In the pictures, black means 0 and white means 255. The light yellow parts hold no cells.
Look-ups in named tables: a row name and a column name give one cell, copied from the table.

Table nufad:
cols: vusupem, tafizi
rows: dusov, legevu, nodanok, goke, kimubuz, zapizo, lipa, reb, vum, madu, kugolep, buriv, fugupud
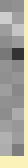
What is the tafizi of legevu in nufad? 160
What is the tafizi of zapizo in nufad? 136
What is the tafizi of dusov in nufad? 145
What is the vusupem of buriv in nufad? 177
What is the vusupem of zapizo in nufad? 147
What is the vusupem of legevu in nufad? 206
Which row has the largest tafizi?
nodanok

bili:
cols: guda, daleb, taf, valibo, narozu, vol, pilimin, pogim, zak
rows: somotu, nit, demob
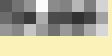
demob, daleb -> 135
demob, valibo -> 153
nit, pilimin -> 49
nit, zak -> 162
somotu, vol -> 130
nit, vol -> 73
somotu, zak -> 211
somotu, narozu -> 139
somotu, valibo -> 252
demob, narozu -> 112
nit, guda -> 108
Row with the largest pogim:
demob

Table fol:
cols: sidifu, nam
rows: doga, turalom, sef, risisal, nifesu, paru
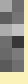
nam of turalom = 117
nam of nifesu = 123
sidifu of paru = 90
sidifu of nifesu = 105
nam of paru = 111
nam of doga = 110
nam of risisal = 55
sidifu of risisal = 110
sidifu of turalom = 94
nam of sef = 193
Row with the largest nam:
sef

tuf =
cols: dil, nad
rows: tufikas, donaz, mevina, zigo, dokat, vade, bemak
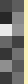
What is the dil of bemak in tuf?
58
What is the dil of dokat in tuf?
53
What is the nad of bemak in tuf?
112
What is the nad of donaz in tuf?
136
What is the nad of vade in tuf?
88
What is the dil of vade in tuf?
143
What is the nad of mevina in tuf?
148
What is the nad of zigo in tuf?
64
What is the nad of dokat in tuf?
113
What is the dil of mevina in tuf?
234
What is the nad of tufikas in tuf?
93
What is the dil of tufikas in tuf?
70
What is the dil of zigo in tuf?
104
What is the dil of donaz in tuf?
39

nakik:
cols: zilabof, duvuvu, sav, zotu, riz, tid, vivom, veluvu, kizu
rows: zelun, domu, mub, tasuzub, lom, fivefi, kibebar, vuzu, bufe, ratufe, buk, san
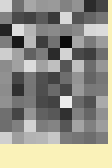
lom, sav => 97
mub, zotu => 132
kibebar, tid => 110
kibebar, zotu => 80
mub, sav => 180
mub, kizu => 219
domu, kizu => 117
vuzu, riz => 106
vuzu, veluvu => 121
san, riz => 199
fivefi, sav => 220
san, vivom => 117
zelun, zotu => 151
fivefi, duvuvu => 161
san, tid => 123
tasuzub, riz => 114
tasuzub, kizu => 156
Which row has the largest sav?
fivefi

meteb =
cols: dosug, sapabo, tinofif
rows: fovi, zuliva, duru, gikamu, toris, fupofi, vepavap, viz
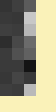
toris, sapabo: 81
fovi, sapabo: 63
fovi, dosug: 52
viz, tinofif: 185
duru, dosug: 63
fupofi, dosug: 58
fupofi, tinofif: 20
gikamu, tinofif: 107
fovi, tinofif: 91
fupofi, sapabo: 58
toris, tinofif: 97
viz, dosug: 62

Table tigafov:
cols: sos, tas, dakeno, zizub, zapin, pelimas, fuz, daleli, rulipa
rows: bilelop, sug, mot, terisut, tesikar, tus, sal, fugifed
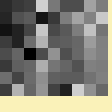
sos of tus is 57
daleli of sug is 130
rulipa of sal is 127
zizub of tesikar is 76
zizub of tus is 174
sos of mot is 18
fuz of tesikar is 104
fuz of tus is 82
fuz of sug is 164
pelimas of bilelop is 77
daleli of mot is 193
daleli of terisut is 156
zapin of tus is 117
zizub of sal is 143
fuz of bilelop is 77

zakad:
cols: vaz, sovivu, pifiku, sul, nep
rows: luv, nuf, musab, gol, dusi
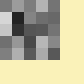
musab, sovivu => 50
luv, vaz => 121
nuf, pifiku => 132
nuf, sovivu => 35
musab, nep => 116
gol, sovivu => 151
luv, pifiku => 125
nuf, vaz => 214
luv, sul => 179
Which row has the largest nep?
gol

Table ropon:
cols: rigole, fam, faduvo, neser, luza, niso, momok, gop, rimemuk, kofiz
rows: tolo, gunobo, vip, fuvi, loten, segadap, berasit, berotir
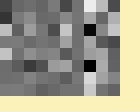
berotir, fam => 123
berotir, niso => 114
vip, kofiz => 196
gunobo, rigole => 52
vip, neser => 119
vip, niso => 197
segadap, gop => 1
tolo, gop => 236
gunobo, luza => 108
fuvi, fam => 123
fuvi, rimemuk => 88
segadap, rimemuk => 171
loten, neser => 128
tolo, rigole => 69
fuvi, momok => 111
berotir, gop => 200
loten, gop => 157
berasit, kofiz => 132
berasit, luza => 111
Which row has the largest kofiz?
vip

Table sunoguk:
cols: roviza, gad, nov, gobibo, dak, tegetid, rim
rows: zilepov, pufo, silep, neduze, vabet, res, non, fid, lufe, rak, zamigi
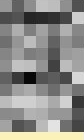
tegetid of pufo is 70
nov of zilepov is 142
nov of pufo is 38
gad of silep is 174
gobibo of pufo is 41
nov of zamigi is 98
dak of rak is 151
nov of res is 190
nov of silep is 127
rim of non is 214
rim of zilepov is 81
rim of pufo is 205
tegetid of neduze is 146

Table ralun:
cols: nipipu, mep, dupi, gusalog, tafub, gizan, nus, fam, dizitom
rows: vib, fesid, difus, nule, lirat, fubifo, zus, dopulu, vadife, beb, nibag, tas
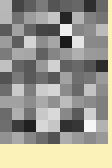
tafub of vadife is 144
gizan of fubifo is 96
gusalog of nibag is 215
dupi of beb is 115
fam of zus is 118
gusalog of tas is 107
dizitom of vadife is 126
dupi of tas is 133
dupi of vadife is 141
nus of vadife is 150
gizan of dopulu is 139
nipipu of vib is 184
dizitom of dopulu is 139
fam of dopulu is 195
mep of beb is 175
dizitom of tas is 152
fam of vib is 46

